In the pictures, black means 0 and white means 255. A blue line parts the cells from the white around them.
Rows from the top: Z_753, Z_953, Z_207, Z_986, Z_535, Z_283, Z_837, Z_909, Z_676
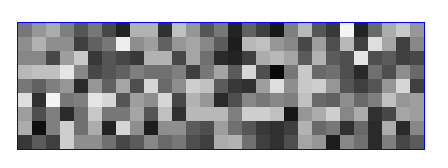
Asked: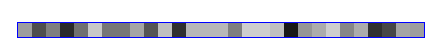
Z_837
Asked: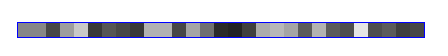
Z_207
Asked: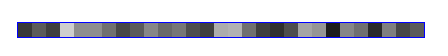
Z_676

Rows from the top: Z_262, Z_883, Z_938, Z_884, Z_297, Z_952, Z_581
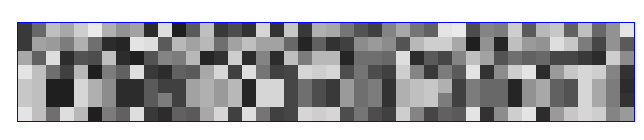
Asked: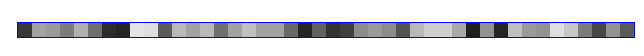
Z_883
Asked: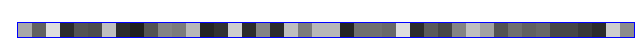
Z_938
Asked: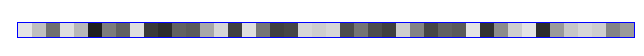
Z_581
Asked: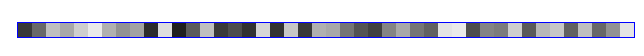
Z_262
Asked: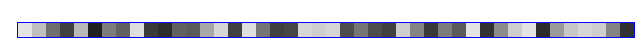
Z_884
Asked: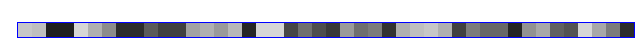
Z_297

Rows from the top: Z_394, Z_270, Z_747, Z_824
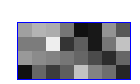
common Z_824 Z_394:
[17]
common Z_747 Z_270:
[118]
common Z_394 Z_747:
[118]

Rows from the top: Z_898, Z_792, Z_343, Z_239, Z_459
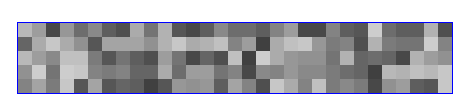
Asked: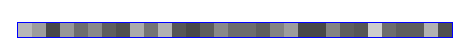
Z_898
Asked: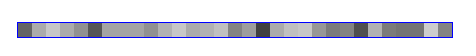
Z_792
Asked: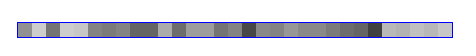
Z_239

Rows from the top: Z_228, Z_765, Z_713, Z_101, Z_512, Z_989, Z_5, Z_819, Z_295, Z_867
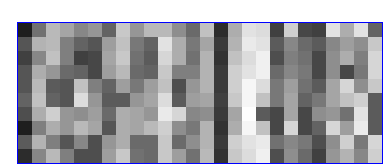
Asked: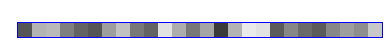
Z_765
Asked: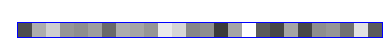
Z_5
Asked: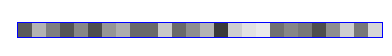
Z_295

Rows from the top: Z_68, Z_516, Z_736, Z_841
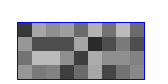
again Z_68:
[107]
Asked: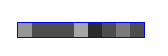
Z_516
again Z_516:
[77]
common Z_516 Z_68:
[166]
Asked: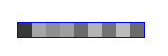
Z_68

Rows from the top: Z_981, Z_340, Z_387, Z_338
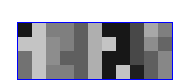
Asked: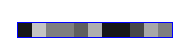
Z_981
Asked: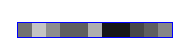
Z_387
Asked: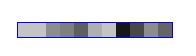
Z_340

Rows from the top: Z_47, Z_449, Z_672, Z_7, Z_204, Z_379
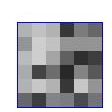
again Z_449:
[148]
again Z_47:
[178]

